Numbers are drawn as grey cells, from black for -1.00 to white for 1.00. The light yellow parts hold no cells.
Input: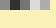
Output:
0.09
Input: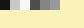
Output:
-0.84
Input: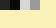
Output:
-0.71
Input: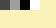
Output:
-0.44
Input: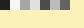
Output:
-0.75
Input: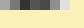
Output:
0.30
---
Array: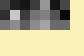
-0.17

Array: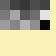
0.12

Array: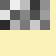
0.58

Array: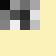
-0.51

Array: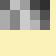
0.42

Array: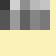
0.04
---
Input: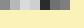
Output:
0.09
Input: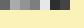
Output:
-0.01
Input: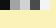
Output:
0.28
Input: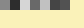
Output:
-0.18
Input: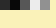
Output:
-0.32
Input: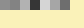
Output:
0.11
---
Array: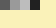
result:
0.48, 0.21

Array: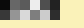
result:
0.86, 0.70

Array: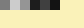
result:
0.60, 0.17

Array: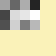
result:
0.99, 0.80

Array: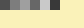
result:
0.58, 0.25

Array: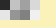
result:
0.88, 0.80

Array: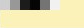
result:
0.89, 0.62

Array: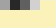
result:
0.64, 0.27
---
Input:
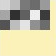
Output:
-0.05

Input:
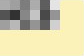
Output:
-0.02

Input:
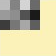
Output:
0.66

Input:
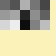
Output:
0.38

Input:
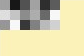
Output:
-0.36

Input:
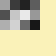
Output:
-0.73
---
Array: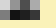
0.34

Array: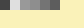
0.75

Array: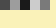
-0.42

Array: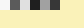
-0.29

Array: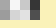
-0.58

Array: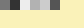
-0.60

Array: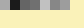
-0.21

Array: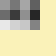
-0.70
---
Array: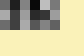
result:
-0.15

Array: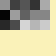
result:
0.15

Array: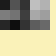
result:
-0.79

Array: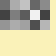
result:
-0.11

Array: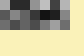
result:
0.33

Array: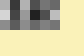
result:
0.40

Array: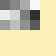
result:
-0.12

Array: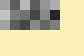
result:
0.26
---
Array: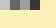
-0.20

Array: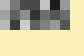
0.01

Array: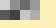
-0.48

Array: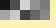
-0.47

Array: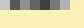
-0.49

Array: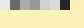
0.62

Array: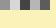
-0.47
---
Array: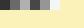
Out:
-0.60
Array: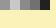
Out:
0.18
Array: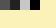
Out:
-0.36
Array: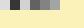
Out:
0.73
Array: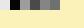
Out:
0.82
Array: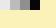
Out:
0.83
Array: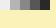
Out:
0.87
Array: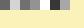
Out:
-0.20
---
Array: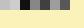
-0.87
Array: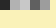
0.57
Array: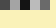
-0.84
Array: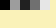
-0.74
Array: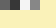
0.91
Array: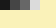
-0.19
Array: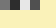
0.81
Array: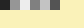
0.86
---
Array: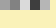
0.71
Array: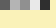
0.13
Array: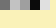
0.25
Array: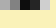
-0.90
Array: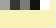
-0.04
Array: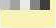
0.83
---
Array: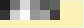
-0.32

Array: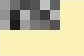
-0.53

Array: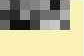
-0.14

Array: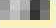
-0.50

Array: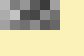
0.08

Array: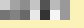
0.46

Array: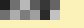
-0.57
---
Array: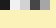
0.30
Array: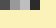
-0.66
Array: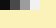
0.89
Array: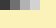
0.65
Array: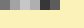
-0.28
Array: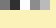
0.46
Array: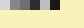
-0.81
